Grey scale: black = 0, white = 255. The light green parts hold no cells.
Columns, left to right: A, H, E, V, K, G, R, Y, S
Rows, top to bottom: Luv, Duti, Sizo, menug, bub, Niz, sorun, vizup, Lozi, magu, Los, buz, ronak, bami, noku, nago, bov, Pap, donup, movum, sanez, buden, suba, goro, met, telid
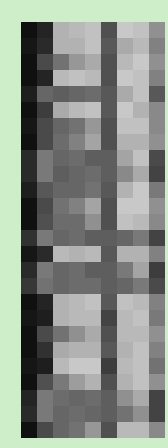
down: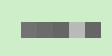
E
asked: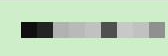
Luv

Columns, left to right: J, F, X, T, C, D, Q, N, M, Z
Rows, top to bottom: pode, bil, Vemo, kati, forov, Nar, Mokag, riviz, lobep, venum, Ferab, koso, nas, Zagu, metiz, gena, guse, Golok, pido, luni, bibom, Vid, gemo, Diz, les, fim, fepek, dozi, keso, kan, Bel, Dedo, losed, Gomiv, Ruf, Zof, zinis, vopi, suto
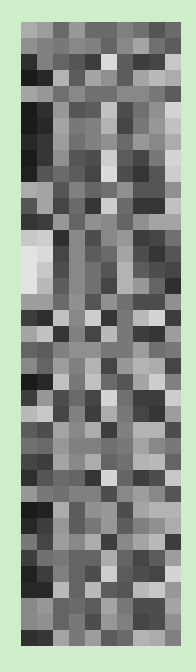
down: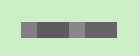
T
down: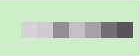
Z
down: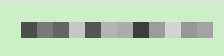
Z
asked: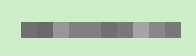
fepek
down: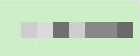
D

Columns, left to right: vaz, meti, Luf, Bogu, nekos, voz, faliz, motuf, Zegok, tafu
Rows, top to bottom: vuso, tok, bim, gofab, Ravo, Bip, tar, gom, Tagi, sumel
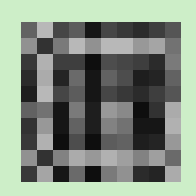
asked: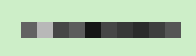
vuso
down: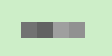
faliz
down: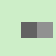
vaz

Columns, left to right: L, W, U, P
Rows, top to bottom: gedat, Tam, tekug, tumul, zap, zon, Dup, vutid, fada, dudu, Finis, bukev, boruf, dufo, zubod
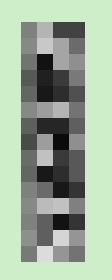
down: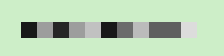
W
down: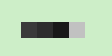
U

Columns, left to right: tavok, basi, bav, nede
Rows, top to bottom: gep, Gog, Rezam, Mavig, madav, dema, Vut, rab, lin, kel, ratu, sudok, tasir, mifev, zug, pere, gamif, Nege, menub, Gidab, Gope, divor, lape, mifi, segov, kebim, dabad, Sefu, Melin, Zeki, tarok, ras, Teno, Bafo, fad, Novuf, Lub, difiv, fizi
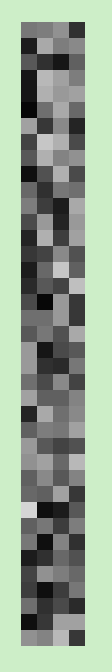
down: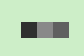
nede
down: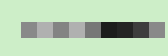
bav
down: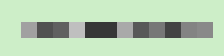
nede
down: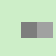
nede
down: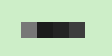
bav

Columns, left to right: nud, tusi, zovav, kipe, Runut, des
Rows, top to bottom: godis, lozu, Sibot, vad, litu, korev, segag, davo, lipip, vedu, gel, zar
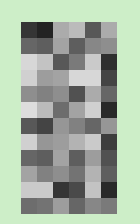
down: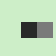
des
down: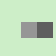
tusi
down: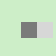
kipe

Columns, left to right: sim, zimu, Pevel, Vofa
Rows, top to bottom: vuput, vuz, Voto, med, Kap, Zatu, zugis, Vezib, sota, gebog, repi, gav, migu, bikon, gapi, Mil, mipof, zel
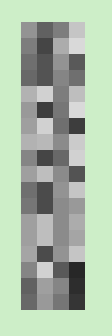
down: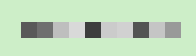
Vofa
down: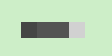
zimu
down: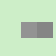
Pevel
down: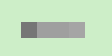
sim

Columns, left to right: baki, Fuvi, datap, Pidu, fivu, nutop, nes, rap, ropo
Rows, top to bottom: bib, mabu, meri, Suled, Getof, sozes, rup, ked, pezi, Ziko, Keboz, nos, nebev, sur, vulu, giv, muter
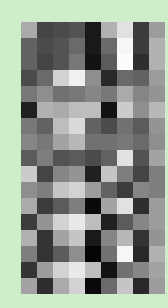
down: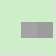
ropo
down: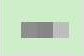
fivu
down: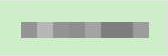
ropo
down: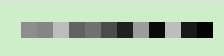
fivu
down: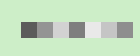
Pidu
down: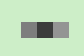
Fuvi
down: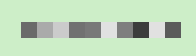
nes

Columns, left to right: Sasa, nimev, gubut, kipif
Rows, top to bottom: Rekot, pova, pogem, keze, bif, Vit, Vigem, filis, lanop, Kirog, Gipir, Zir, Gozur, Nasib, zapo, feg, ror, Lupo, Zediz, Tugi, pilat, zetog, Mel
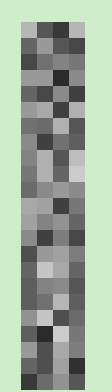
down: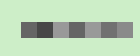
Sasa
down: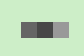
Sasa

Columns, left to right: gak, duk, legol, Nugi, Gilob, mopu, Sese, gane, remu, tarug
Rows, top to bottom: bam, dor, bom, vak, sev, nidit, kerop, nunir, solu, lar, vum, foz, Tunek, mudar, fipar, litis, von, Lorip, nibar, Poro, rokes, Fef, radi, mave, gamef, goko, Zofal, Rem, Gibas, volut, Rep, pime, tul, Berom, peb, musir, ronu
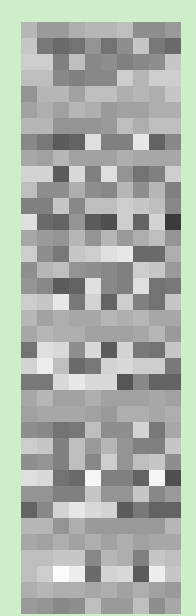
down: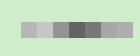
Nugi
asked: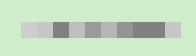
Zofal
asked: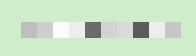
peb

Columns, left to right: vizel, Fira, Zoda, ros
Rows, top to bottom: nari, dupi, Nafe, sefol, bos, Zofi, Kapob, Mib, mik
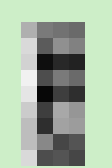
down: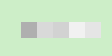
vizel
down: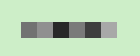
Zoda
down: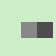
Fira

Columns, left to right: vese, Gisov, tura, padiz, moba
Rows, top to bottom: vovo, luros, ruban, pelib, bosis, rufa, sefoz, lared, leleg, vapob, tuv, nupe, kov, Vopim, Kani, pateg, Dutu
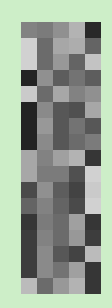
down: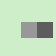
tura
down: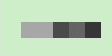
vese
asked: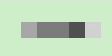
vapob

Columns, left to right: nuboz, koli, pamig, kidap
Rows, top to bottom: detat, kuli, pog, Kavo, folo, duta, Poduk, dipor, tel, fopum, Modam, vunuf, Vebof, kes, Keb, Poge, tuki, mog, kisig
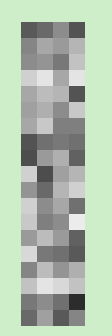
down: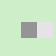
koli
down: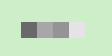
koli
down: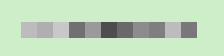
koli

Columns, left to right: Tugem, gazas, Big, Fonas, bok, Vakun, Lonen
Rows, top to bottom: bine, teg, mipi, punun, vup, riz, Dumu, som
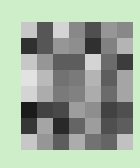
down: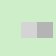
bok
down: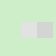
Tugem
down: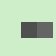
Vakun
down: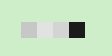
Tugem
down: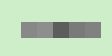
Fonas
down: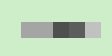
Lonen

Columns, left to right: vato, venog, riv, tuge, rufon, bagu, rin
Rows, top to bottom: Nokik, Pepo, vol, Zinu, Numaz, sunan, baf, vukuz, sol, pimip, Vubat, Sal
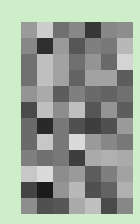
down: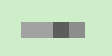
riv
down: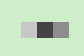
vato
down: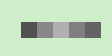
bagu
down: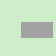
riv
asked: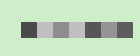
sunan
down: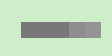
riv
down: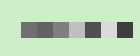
tuge

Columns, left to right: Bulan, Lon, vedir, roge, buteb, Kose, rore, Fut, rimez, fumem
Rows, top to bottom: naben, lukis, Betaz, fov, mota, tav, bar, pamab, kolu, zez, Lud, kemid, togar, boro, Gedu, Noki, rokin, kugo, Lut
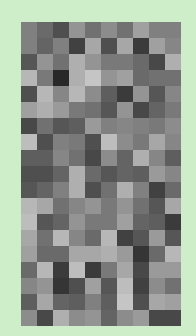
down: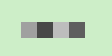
Bulan
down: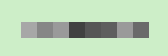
rimez

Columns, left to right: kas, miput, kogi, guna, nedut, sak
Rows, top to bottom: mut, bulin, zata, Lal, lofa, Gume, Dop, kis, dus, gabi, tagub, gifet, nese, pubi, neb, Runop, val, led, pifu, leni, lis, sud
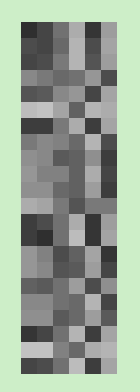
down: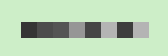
nedut
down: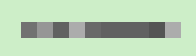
guna
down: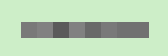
kogi
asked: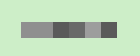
pifu
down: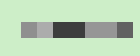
kas

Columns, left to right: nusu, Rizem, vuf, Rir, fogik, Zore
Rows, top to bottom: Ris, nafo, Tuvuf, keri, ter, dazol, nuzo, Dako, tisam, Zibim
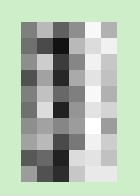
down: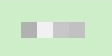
Zore
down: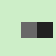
vuf
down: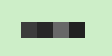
vuf
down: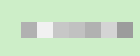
Zore
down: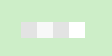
fogik

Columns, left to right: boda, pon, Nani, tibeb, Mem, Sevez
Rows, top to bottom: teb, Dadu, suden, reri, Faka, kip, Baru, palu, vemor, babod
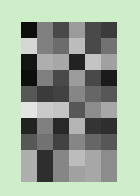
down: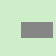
Nani
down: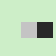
Nani
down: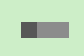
Sevez

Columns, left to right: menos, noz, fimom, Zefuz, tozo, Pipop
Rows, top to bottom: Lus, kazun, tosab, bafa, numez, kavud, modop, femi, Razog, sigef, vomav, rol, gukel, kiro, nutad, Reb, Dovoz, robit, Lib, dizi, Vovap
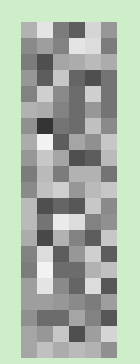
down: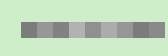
menos
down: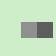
tozo
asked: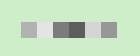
Lus
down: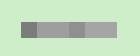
menos

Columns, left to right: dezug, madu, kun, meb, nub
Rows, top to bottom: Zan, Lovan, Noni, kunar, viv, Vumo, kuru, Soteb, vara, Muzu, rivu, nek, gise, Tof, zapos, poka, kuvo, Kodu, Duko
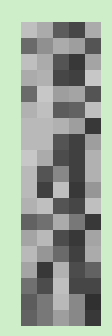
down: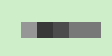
madu
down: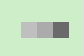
dezug
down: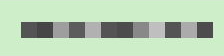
kun
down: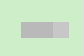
dezug
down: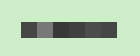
meb

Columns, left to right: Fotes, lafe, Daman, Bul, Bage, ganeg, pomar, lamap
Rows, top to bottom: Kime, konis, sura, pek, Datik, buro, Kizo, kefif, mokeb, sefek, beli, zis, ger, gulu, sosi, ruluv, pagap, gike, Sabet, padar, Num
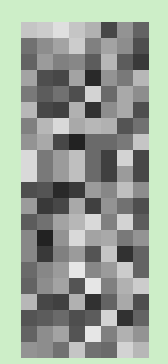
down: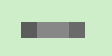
Fotes
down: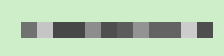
lamap
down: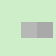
lafe
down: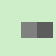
Bage
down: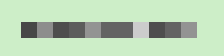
lamap
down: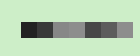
lafe

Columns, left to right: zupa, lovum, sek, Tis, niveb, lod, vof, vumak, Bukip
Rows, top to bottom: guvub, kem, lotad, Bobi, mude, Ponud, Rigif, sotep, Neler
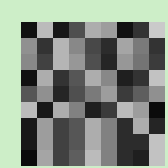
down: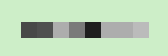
niveb
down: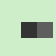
vumak
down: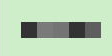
vumak
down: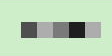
niveb
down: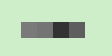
vumak
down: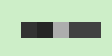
sek

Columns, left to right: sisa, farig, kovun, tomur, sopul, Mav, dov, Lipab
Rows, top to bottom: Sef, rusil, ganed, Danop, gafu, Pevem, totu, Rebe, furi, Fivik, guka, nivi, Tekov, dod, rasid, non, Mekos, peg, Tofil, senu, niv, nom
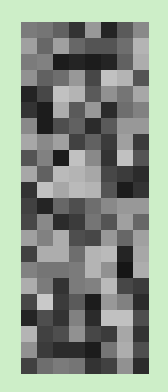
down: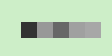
Lipab
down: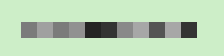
sisa

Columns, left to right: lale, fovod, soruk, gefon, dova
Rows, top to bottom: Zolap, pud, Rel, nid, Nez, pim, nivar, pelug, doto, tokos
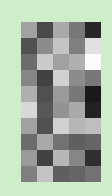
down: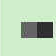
dova
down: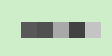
fovod

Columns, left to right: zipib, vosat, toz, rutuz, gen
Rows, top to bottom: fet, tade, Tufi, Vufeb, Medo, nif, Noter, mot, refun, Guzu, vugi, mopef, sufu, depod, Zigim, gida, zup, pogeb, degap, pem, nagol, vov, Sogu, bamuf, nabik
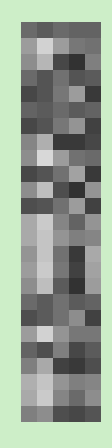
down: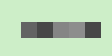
zipib
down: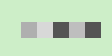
vosat
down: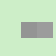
zipib
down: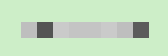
vosat
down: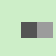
rutuz
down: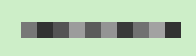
rutuz

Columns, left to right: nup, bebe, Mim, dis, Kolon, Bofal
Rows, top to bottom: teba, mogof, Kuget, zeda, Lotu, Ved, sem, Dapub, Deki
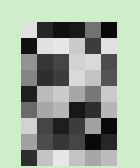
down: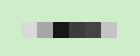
dis
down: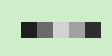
nup
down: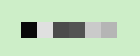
Bofal
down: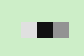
nup
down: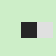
bebe

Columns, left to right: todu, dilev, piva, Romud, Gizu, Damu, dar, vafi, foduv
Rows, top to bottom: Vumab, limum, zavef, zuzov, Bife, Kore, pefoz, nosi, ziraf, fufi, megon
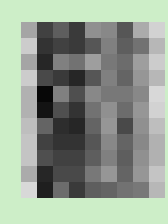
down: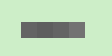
dar
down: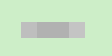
foduv
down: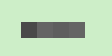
dar
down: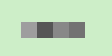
Gizu
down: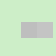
todu

